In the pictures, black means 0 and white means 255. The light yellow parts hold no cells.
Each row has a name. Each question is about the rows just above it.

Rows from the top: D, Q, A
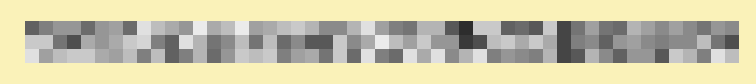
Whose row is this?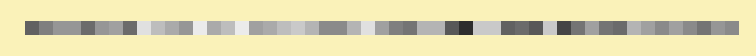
D
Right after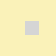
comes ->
[127]
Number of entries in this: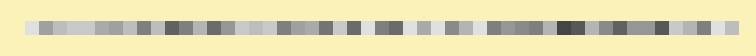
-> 51

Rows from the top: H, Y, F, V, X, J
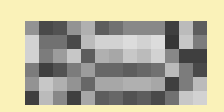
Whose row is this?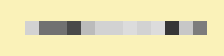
Y
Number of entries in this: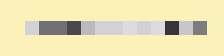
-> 13

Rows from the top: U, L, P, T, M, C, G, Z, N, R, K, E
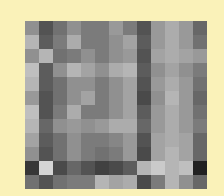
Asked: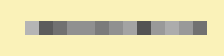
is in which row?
M
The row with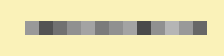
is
C
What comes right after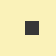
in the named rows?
[213]
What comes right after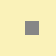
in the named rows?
[153]
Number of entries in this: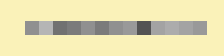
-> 13
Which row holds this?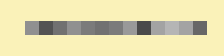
R

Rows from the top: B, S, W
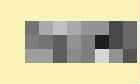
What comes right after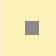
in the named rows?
[126]
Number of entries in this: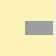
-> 2

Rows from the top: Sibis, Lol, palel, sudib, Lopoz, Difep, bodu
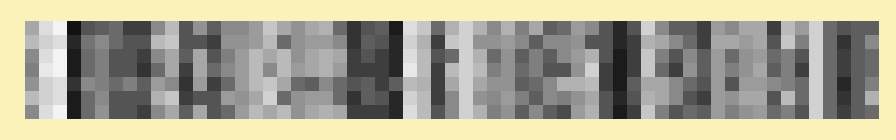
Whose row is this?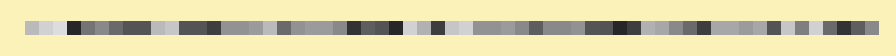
Lol
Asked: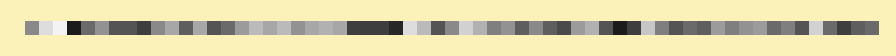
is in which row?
bodu
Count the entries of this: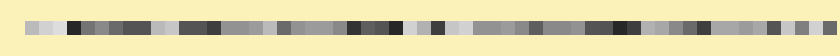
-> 58
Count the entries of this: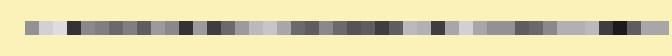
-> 46
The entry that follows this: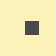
[155]
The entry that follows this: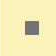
[137]

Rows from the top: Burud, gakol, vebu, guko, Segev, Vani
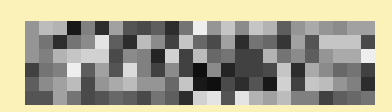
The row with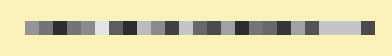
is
gakol
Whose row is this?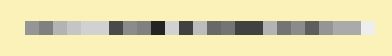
vebu
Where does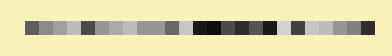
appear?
Segev
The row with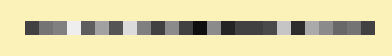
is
guko
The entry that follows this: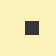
[161]

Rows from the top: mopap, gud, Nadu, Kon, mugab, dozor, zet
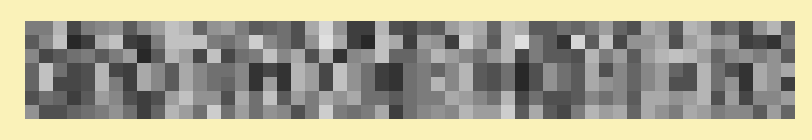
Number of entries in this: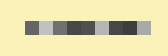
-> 9
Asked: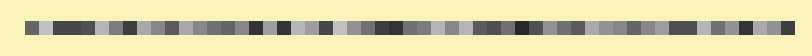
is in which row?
mugab
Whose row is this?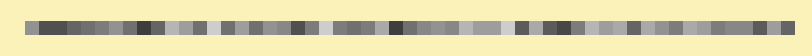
zet

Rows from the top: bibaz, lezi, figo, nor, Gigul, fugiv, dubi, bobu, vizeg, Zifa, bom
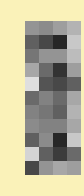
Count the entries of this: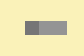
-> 3
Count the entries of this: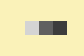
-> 3
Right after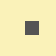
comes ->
[72]
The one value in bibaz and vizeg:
[139]
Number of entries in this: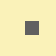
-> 1

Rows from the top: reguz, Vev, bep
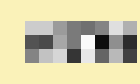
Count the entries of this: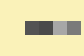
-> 4
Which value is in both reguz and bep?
[132]

